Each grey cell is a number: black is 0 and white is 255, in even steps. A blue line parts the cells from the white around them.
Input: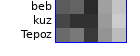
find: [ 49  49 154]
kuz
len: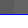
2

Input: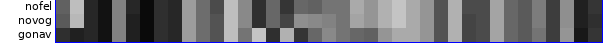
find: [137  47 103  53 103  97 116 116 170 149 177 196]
nofel
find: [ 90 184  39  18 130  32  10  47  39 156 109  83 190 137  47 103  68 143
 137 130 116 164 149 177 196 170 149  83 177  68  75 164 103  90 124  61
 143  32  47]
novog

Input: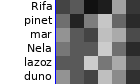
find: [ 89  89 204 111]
Nela
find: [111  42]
Nela
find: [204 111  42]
Nela
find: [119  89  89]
Nela

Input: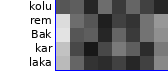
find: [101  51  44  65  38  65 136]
laka
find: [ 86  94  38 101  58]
Bak

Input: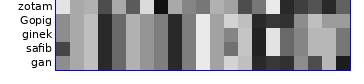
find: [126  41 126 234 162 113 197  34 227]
safib
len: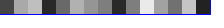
15
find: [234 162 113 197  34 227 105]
safib
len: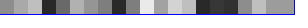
21

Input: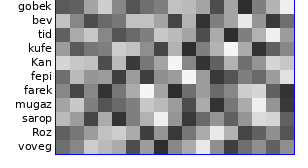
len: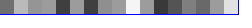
17
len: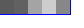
5
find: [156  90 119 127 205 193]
kufe

